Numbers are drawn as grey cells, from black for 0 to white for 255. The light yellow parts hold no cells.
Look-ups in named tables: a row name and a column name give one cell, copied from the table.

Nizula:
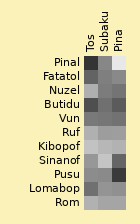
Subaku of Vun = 118
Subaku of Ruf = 157
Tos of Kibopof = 194
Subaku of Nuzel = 124
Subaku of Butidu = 112
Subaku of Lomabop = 148
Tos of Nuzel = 175
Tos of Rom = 177
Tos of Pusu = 140
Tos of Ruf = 176
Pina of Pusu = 58
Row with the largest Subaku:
Sinanof

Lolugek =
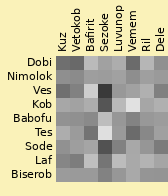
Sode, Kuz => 145
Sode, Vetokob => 158
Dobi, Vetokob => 105
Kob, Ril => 166
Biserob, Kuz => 155
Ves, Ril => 176
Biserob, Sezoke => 130
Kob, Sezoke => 85
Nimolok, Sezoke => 156
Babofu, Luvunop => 151
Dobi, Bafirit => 186
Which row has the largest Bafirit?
Ves

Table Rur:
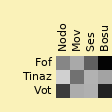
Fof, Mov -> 169
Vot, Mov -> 172
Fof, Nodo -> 134
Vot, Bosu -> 33
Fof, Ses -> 96
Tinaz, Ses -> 178
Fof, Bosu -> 4
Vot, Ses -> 176
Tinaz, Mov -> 113
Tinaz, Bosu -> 163
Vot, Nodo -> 60
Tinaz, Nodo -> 208

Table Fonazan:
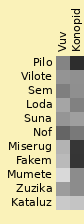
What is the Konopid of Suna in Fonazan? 159
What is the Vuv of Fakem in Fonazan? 186
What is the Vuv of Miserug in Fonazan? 179
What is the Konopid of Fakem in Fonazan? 53
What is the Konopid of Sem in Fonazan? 143
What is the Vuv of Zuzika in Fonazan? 156
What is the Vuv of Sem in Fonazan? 127

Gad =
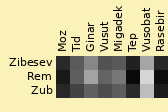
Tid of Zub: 67
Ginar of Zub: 97
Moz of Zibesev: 41
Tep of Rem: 10
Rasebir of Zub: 27
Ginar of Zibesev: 135
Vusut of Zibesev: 82
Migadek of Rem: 119
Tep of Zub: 42
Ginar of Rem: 163
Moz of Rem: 24

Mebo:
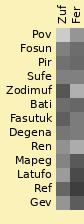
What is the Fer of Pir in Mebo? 105
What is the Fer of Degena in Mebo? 124
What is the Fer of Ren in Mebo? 172
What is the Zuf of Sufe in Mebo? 128
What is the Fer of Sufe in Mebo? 128
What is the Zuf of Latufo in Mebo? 155
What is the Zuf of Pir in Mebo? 113
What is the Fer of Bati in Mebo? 103
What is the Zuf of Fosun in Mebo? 128
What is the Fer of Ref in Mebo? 62
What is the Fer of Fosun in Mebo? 109
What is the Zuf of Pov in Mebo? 203
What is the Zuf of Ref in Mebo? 102
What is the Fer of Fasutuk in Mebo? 124
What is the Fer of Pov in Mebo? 149

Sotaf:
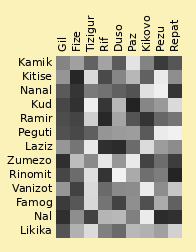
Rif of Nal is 181
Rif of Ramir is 40
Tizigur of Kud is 239
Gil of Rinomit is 70
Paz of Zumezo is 234
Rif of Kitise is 74
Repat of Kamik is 86
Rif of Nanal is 114
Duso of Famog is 67
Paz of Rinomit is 170
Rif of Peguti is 149

